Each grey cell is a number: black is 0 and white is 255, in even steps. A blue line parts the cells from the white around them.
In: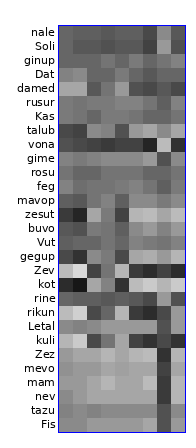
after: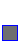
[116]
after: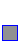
[153]
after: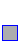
[153]
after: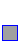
[166]
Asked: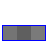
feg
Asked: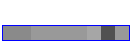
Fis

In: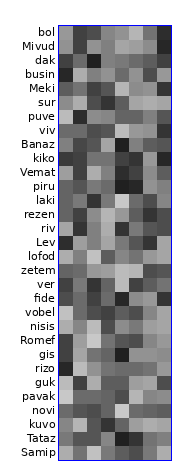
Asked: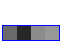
fide
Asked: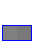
dak
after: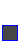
[85]
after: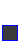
[65]

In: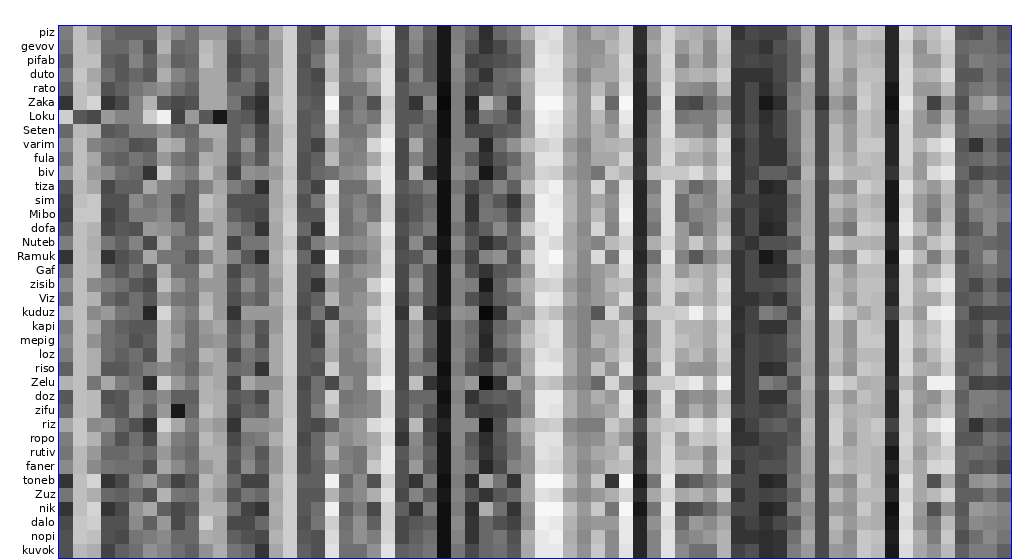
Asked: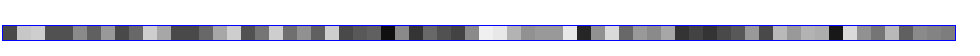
dalo
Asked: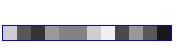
zisib
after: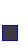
[81]
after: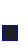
[225]
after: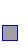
[131]

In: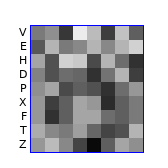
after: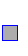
[136]
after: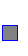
[81]
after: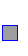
[102]
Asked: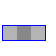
E
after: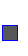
[180]
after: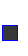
[236]

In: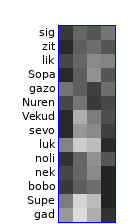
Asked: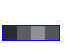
Sopa
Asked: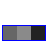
nek
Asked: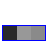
sevo
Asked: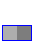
Vekud
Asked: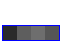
zit
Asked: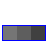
gazo
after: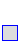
[174]

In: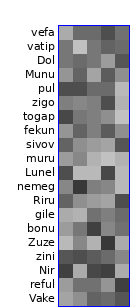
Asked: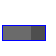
vefa
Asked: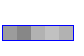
muru
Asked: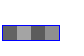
Munu

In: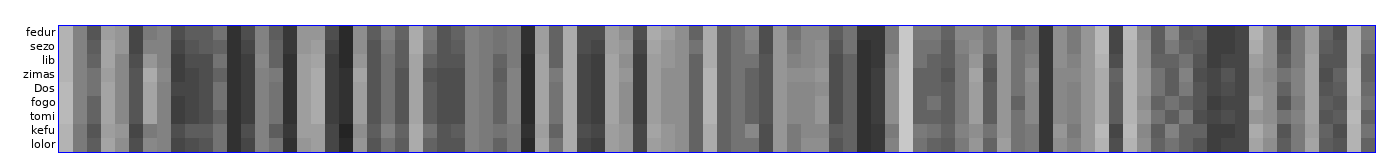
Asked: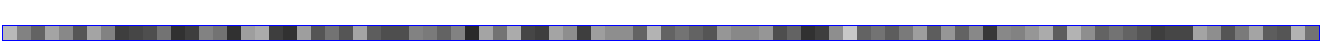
fogo
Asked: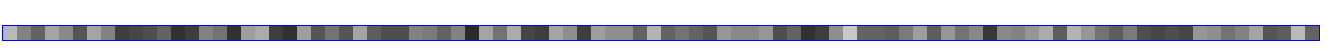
tomi

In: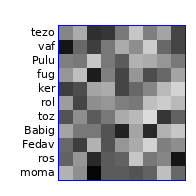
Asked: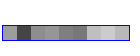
rol
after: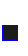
[127]
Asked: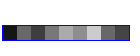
vaf
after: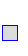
[54]
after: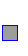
[69]

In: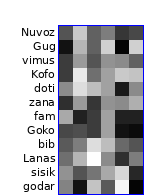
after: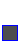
[60]
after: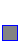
[18]
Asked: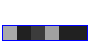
fam
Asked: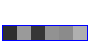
zana
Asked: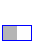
Lanas
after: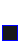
[139]

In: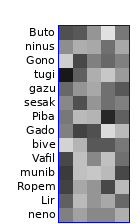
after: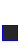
[96]
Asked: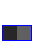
Piba
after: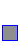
[174]
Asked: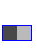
Ropem
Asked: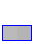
Piba

